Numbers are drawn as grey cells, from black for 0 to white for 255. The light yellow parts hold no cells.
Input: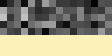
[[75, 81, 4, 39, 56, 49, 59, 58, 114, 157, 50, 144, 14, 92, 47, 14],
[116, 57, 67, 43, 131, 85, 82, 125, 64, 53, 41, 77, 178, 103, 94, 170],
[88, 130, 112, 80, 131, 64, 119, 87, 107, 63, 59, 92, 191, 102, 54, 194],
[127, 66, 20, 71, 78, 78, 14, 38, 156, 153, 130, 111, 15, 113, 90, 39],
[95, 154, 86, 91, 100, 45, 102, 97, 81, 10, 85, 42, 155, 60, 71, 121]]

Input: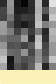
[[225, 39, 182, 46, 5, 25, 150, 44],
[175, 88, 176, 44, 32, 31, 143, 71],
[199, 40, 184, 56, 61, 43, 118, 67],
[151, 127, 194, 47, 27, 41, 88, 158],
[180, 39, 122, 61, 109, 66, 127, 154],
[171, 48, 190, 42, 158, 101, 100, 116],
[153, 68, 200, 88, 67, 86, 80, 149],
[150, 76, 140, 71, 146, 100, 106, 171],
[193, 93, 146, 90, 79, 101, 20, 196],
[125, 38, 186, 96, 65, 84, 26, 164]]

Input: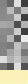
[[61, 223, 102, 131],
[188, 125, 186, 136],
[63, 204, 141, 139],
[178, 78, 162, 166],
[62, 205, 137, 139],
[234, 89, 182, 135],
[158, 193, 122, 129],
[121, 186, 164, 132],
[153, 197, 178, 221],
[82, 222, 84, 114]]

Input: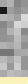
[[146, 133, 178, 165],
[156, 144, 157, 25],
[216, 160, 174, 181],
[206, 216, 156, 135],
[137, 196, 179, 145],
[158, 187, 151, 147],
[144, 182, 169, 177],
[168, 166, 119, 118],
[148, 192, 167, 184],
[149, 205, 153, 199],
[175, 182, 188, 169]]

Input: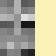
[[97, 89, 177, 114, 127],
[134, 124, 177, 140, 150],
[204, 222, 147, 174, 181],
[25, 23, 153, 93, 87],
[115, 119, 167, 124, 133],
[125, 138, 139, 143, 139],
[144, 169, 149, 190, 148],
[35, 50, 127, 132, 91]]

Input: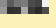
[[240, 67, 76, 123, 117, 91, 140],
[76, 42, 57, 171, 51, 48, 152]]

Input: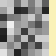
[[94, 185, 125, 183, 113, 195, 203],
[36, 152, 114, 47, 38, 202, 156],
[207, 124, 202, 168, 127, 123, 56],
[151, 79, 120, 167, 155, 239, 137],
[154, 139, 166, 59, 163, 213, 37],
[206, 205, 72, 190, 101, 169, 29],
[181, 65, 127, 62, 168, 131, 180],
[210, 171, 148, 96, 34, 168, 226]]

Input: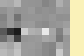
[[156, 174, 141, 133, 147, 148, 149, 183, 167, 170],
[153, 155, 143, 146, 142, 154, 149, 147, 155, 146],
[145, 144, 151, 146, 149, 149, 148, 115, 155, 131],
[158, 151, 148, 139, 143, 155, 153, 135, 155, 137],
[171, 130, 166, 233, 171, 176, 205, 27, 49, 89],
[151, 121, 161, 166, 154, 152, 149, 66, 141, 110],
[154, 169, 133, 138, 151, 155, 154, 186, 165, 174],
[157, 200, 130, 138, 148, 153, 155, 194, 175, 185]]

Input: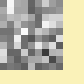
[[140, 158, 205, 147, 100, 165, 171, 246, 133],
[151, 141, 136, 119, 96, 165, 164, 241, 170],
[210, 211, 197, 107, 164, 196, 181, 189, 157],
[187, 222, 243, 111, 133, 147, 195, 130, 175],
[126, 143, 180, 201, 136, 250, 159, 115, 115],
[221, 94, 114, 144, 86, 109, 238, 121, 131],
[93, 219, 170, 231, 149, 110, 213, 127, 181],
[183, 178, 58, 152, 102, 204, 104, 103, 222],
[135, 74, 194, 169, 167, 128, 97, 131, 212],
[104, 129, 112, 98, 184, 94, 112, 120, 104]]
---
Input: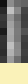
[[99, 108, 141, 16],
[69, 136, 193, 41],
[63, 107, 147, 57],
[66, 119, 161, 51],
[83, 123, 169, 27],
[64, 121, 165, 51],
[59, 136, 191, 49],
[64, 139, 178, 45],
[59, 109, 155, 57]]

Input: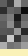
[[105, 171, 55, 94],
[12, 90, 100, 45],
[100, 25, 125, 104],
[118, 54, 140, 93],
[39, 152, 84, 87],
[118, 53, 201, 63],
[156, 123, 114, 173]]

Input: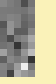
[[117, 78, 117, 125, 136],
[130, 116, 119, 121, 122],
[118, 106, 128, 132, 124],
[112, 99, 129, 147, 87],
[133, 94, 93, 149, 103],
[167, 134, 123, 76, 106],
[152, 115, 53, 121, 114],
[187, 149, 102, 124, 161],
[53, 135, 124, 136, 96],
[119, 238, 156, 116, 131],
[139, 152, 173, 67, 127]]

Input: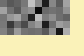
[[162, 91, 135, 30, 139, 195, 120, 98, 88, 111],
[145, 108, 114, 106, 10, 145, 132, 88, 113, 162],
[98, 110, 143, 125, 188, 33, 114, 165, 150, 118],
[144, 158, 112, 30, 154, 132, 75, 108, 58, 121],
[173, 23, 143, 89, 114, 110, 115, 154, 96, 129]]

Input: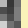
[[115, 55, 183],
[125, 62, 77],
[125, 77, 119],
[87, 114, 208]]

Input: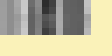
[[193, 93, 96, 98, 162, 64, 44, 138, 109, 200, 167, 142, 157],
[188, 94, 97, 98, 168, 72, 52, 133, 101, 201, 163, 142, 158],
[162, 97, 97, 102, 169, 98, 85, 123, 98, 186, 154, 142, 158],
[170, 95, 97, 101, 171, 91, 77, 125, 98, 194, 158, 142, 159],
[181, 94, 97, 98, 169, 80, 62, 128, 99, 199, 161, 142, 158]]

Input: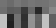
[[122, 115, 114, 118, 111, 119, 107, 115],
[136, 110, 39, 103, 56, 95, 92, 110],
[96, 193, 100, 147, 47, 114, 38, 193],
[95, 193, 97, 146, 50, 115, 32, 193]]
